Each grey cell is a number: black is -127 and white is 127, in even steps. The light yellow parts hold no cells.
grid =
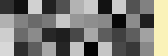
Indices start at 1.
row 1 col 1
-79
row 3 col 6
-55
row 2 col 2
2
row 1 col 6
51
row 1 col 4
-94
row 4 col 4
39
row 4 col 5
-90
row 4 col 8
70
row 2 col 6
23
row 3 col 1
78
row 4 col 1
88
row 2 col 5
70
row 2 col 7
14
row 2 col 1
49

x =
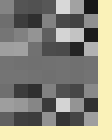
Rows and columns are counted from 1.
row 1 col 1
4
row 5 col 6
-15
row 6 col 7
-12
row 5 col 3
-15
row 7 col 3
-80
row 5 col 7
-13
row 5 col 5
-13
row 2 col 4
2
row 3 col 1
-10
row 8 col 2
24
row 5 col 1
-12
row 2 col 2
-66
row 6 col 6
-15
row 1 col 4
-40
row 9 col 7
30
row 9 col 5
-75
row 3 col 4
-32
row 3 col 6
67
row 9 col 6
-59
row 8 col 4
-69

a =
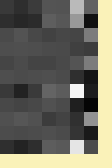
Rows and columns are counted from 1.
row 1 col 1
-70
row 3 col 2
-44
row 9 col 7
18
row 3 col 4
-61
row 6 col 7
-106
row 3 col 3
-55
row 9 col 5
-60
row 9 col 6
-79
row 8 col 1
-55
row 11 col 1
-80
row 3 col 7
-3
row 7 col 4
-27
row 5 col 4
-59
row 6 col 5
-52
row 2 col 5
-40
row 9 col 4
-67
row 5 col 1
-58
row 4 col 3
-49
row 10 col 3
-51
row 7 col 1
-70
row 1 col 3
-68
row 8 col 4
-46
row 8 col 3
-55
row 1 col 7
-30
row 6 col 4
-48

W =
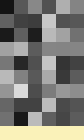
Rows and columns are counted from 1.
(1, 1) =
-107
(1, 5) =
47
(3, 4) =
57
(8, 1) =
-25
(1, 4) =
-46
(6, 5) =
-70
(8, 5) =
-53
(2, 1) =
-30
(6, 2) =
1
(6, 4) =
42
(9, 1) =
-14
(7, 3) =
-50
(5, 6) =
-61
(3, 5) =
34
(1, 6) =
4
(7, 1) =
21

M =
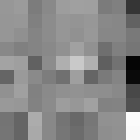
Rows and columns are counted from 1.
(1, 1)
23
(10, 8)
14
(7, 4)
10
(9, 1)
-11
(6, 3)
10
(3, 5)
22
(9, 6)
-23
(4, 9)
0
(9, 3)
44
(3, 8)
7
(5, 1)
35
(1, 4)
9
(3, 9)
7
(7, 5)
16
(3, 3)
4
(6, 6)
31
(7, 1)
17
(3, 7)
24
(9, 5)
-11
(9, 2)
-26
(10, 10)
121
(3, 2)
16
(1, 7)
31
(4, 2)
0
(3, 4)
12
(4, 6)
33
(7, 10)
-55
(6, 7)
-26
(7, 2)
32
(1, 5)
29

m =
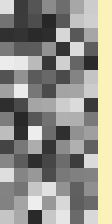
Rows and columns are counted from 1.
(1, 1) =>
95
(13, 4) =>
-51
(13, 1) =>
94
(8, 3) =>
37
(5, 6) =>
-26
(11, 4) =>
-75
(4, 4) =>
18
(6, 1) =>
-44
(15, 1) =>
2
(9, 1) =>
-2
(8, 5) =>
77
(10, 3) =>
109
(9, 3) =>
-40
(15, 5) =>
88
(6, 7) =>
68
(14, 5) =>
18
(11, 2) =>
-7
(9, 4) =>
-13
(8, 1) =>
-81
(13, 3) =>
24
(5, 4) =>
-71
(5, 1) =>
108
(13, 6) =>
0
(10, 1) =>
61
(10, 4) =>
-19
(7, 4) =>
-52
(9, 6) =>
47
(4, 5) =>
-76
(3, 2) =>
-76
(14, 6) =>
-31
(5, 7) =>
-85
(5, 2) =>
104
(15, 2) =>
36
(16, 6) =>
-21

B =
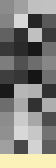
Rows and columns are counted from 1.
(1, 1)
12
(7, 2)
54
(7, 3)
49
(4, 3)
-104
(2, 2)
88
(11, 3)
83
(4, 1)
-71
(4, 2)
-85
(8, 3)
-78
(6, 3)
-106
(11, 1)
32
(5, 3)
-18
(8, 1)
-18
